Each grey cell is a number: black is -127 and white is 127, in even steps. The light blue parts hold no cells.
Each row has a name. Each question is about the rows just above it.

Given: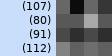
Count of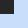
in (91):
0
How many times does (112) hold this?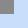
0
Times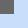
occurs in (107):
2
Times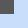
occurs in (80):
3
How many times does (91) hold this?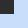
2
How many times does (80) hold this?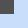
0

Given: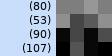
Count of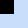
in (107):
2
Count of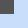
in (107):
1
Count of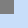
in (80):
3
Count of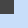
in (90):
1
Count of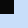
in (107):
1
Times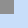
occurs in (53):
2

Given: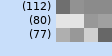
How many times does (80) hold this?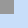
1
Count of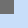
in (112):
1
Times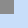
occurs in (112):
2
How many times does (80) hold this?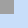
1
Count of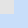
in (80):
2

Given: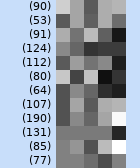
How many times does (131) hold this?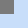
4
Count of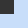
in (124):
1
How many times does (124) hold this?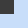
2

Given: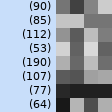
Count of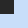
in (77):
1
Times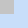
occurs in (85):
2

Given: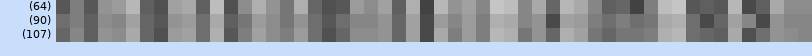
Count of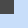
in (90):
4
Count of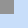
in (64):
3
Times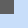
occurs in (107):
2

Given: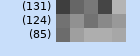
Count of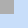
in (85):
2
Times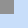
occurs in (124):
1
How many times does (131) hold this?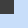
1

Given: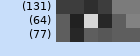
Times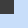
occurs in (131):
3
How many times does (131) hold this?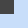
0
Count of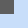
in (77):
4
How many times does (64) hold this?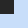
1

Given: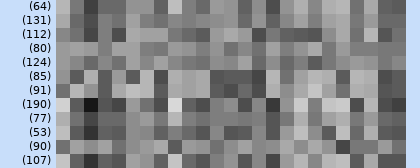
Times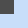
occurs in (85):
2
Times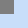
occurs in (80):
6
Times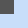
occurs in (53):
4
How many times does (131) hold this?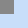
3
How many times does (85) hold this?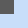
7
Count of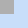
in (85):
4
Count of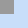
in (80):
4

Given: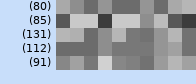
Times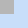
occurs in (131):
3
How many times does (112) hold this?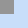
1
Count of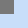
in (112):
3
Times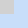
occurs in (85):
0
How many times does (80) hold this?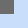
4

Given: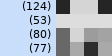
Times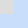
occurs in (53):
4
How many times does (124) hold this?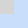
2
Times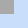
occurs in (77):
2
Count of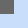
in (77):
1
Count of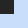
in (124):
2
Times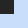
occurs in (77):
0
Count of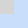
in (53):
0

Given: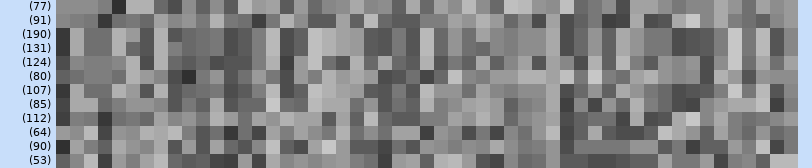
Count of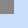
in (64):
2
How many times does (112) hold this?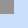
4
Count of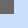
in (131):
5
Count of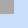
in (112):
3
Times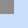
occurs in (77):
13
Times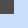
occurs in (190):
4

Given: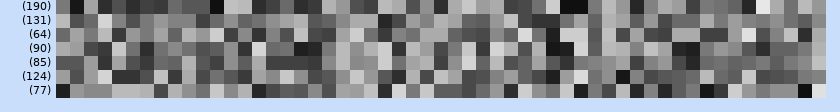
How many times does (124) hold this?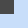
7
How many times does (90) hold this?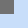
4
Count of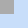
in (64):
5
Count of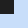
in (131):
0
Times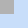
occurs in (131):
3

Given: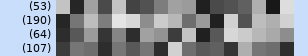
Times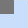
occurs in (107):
4
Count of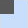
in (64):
2

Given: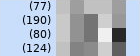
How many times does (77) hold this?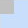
3
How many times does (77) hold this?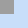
2
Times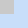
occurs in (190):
1

